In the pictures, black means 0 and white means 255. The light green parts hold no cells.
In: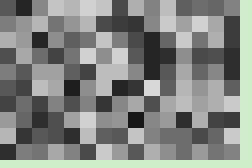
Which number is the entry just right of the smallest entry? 135
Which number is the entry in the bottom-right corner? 129
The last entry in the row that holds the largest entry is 95
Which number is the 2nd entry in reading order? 38
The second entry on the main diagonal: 149
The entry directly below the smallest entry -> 195
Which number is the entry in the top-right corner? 129
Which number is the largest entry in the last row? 202
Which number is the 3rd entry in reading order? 135
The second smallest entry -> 31
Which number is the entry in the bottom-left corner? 46
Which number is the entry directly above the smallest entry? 169
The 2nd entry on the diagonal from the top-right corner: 169
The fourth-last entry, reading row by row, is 108
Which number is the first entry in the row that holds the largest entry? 87
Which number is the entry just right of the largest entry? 95
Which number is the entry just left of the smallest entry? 149
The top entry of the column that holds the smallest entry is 175
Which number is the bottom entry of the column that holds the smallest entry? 87
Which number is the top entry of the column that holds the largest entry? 129
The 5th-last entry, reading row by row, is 141
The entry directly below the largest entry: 79
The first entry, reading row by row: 87
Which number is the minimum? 23

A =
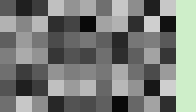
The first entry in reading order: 89
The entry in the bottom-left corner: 111
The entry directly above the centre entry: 119
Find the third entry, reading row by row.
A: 60
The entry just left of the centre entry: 83
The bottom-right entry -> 46
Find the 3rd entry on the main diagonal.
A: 119
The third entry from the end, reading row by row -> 103
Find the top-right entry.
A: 199
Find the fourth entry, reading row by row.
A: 192
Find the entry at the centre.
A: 68
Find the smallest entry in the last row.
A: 9
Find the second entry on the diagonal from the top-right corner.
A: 207
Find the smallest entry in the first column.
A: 83
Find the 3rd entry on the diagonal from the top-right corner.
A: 119

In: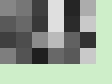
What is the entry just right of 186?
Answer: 97
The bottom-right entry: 201
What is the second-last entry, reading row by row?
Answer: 89
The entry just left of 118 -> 134
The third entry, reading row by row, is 63
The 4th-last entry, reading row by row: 31
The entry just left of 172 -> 37

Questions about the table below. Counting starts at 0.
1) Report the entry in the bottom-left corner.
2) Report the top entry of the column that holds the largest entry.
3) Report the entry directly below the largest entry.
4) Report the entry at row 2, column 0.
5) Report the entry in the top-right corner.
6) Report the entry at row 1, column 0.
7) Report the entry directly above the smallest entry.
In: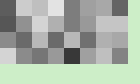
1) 212
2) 227
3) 176
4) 139
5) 100
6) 86
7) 184

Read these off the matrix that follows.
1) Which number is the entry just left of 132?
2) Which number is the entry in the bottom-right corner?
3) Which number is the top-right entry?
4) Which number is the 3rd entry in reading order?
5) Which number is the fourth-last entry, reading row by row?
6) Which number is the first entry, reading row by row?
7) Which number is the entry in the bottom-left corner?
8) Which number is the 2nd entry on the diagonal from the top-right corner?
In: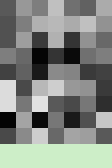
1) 138
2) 89
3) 171
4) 126
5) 104
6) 89
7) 73
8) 192

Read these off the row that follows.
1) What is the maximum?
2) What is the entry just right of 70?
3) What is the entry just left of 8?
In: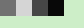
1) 213
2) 8
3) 70

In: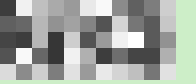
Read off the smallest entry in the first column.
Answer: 61
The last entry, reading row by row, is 225
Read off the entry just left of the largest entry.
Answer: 241
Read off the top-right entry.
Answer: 206
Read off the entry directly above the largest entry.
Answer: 118
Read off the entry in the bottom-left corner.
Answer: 219
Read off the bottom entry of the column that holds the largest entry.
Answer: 191
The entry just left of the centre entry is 206
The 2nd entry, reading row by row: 241
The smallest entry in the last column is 146
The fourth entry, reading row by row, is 170
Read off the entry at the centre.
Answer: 83
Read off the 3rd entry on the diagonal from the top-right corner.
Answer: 255
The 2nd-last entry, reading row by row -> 118
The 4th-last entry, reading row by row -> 212

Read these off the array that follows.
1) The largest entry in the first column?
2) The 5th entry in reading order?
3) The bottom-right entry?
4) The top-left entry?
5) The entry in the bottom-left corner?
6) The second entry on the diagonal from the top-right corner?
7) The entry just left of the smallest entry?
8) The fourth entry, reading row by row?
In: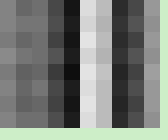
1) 138
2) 21
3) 144
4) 131
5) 131
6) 84
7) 59
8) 72
